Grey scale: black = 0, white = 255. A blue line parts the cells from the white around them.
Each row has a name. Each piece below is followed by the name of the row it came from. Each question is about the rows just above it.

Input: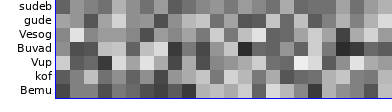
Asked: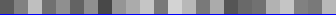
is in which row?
kof
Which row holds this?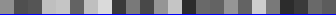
Buvad

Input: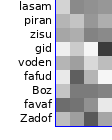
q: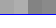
zisu
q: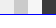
gid
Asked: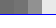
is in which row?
favaf
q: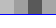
Zadof

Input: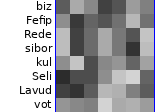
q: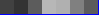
Lavud
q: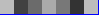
sibor
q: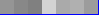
vot
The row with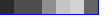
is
Seli
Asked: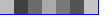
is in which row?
Rede

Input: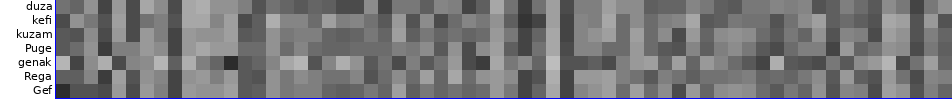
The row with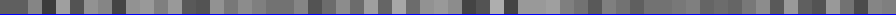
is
Rega
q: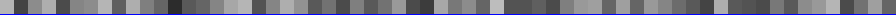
genak
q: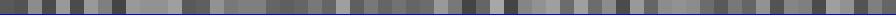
kuzam
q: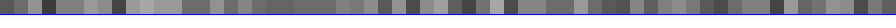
Puge

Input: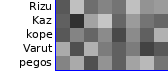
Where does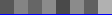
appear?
kope
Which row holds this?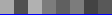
Varut

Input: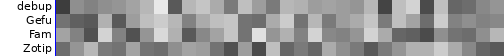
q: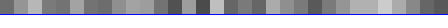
Zotip
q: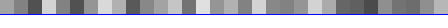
Fam
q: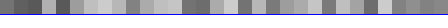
Gefu
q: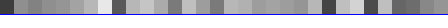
debup

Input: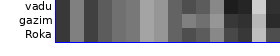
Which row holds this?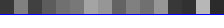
gazim
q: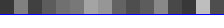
Roka

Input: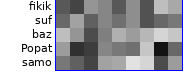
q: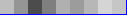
baz
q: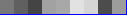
samo

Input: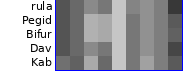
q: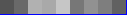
Bifur

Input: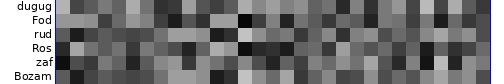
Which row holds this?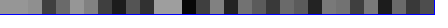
Fod
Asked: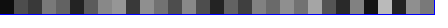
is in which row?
zaf
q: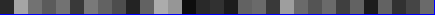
Ros

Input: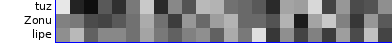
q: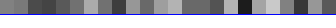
Zonu
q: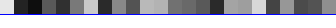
tuz

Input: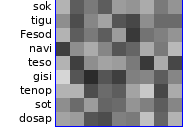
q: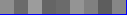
sot
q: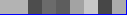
tenop

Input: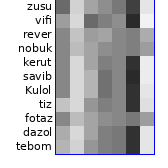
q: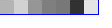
tebom
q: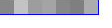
rever

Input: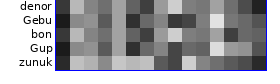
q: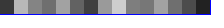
denor
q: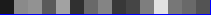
Gebu
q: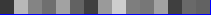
bon
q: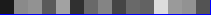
Gup

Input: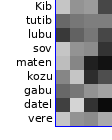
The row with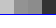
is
sov
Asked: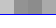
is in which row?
vere
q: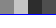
kozu
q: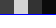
datel
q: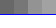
gabu

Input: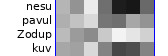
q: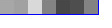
kuv
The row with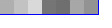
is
pavul

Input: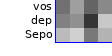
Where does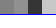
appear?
dep
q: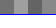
vos

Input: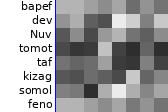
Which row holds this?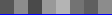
Nuv
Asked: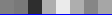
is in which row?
somol

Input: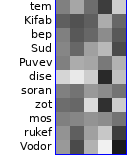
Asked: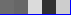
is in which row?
zot
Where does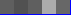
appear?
Kifab
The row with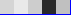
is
dise
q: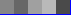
Sud
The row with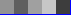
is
rukef
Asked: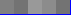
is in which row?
soran

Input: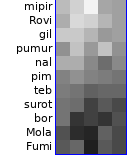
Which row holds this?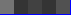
bor
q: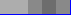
nal

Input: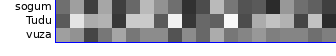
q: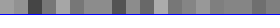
vuza
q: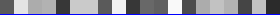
Tudu

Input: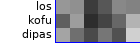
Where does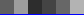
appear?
kofu
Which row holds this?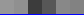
los
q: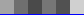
dipas

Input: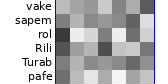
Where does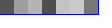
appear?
Rili
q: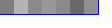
Turab

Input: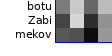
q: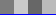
botu
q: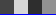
Zabi

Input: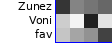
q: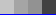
fav
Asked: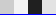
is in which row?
Voni

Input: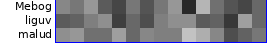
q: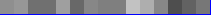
malud
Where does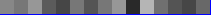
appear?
Mebog

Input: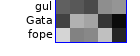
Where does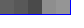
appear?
gul
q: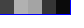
Gata
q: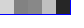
fope

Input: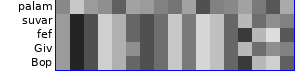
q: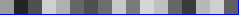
Bop
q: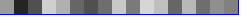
suvar
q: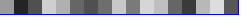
fef

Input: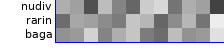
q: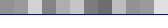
baga
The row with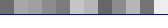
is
rarin
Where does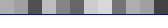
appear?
nudiv

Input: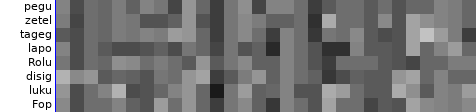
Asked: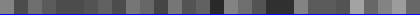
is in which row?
lapo
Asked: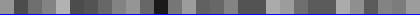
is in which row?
luku
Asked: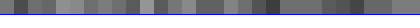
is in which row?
Rolu
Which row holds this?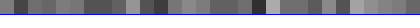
zetel
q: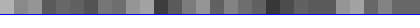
disig

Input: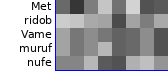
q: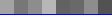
muruf
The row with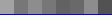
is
Vame
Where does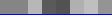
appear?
nufe
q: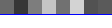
Met

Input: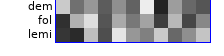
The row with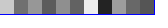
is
dem
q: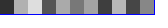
fol
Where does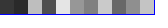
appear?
lemi

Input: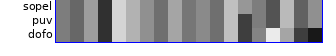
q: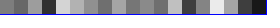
dofo
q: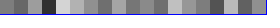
sopel
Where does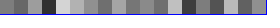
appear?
puv

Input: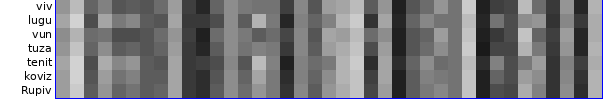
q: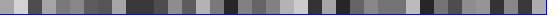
lugu
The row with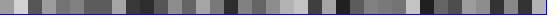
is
koviz
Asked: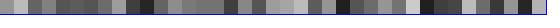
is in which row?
viv

